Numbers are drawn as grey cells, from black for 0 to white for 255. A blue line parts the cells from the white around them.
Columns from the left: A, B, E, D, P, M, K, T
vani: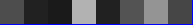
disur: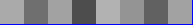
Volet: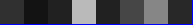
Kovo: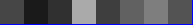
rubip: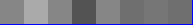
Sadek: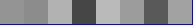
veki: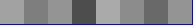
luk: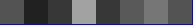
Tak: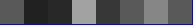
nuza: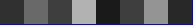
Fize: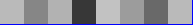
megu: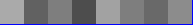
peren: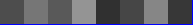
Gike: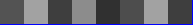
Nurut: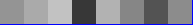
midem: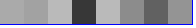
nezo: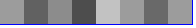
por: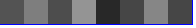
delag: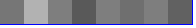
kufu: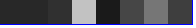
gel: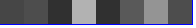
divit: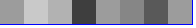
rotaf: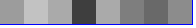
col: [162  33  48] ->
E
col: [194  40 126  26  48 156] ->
P
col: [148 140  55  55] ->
D
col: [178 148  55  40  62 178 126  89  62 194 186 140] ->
E
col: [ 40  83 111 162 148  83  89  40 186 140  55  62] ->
T
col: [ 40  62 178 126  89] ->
E

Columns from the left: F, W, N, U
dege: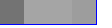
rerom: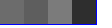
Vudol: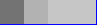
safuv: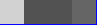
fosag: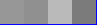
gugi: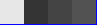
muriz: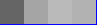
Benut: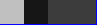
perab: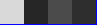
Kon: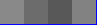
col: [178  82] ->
W
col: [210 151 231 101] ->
F

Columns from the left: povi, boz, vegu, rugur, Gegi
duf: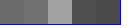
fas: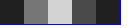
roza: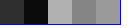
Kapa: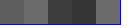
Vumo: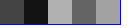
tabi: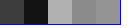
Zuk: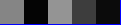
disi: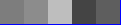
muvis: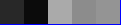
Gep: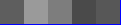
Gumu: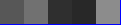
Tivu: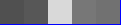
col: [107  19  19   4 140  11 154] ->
boz
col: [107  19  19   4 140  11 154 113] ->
boz
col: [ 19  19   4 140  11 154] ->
boz
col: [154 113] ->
boz

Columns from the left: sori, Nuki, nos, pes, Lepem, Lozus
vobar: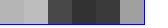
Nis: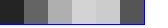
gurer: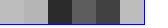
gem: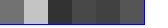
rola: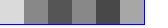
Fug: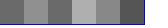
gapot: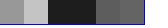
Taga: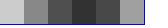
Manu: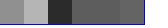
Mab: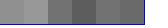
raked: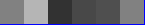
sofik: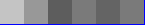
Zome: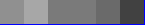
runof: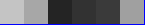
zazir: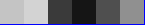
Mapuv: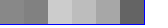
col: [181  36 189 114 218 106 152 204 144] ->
sori
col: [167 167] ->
Nuki

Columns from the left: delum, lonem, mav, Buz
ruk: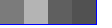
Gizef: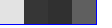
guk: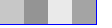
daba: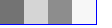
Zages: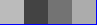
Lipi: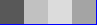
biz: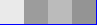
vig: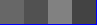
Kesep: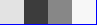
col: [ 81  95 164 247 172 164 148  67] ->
Buz
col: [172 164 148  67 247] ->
Buz

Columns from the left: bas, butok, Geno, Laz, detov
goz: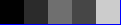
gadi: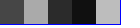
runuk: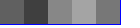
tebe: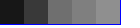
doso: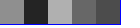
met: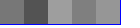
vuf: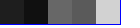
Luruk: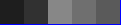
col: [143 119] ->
bas
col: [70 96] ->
bas

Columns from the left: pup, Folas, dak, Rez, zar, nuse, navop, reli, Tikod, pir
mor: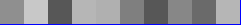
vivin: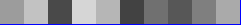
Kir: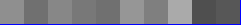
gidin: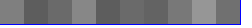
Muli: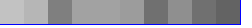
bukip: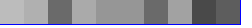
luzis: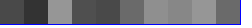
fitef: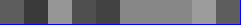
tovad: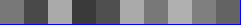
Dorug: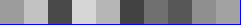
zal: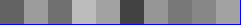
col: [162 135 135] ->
reli
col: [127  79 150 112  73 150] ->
Tikod
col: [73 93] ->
pup
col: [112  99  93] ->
pir

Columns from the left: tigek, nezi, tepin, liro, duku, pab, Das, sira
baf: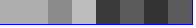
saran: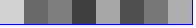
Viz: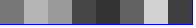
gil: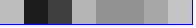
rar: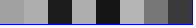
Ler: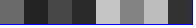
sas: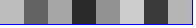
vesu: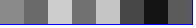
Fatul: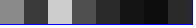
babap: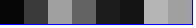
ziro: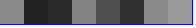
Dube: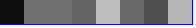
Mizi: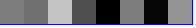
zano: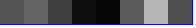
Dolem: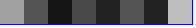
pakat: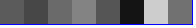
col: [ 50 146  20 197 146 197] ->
duku
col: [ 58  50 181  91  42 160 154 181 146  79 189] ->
sira

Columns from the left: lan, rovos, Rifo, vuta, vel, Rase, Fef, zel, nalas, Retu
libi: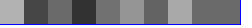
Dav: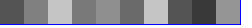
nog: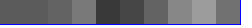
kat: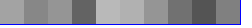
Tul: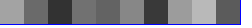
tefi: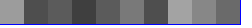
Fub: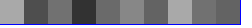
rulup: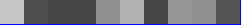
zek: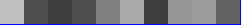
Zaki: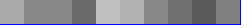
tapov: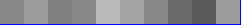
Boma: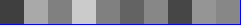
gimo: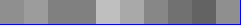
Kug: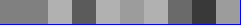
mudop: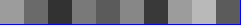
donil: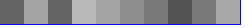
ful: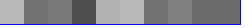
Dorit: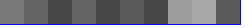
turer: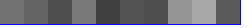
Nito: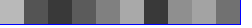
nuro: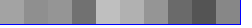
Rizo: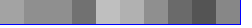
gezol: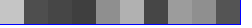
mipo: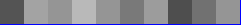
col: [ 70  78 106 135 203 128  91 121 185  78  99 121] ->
vuta
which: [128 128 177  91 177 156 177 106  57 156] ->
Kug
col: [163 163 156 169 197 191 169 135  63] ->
lan
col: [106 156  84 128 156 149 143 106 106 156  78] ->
zel
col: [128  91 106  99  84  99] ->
Retu
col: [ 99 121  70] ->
Rifo
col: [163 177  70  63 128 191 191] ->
vel

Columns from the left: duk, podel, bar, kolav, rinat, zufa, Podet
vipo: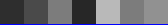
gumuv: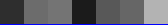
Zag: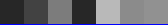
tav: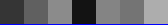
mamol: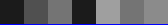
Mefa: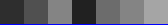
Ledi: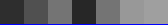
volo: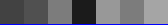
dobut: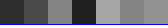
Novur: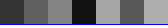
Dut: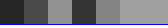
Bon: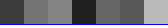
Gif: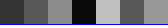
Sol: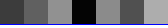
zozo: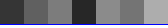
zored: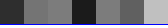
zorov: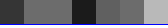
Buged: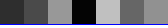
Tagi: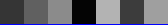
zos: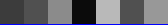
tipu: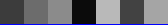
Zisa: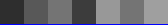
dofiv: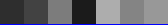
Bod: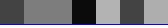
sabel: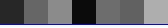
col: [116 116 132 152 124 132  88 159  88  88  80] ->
zufa
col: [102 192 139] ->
rinat
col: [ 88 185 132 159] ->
rinat

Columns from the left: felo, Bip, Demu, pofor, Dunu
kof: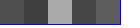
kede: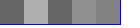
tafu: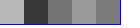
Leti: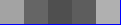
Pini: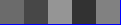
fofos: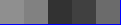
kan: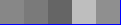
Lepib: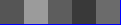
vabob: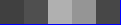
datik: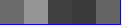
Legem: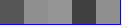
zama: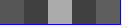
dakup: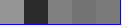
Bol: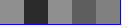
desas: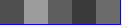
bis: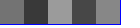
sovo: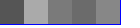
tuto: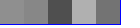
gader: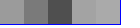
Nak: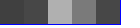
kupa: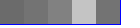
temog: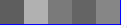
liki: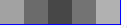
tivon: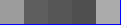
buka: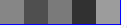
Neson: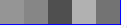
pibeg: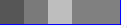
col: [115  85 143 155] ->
felo
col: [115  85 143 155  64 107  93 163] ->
felo

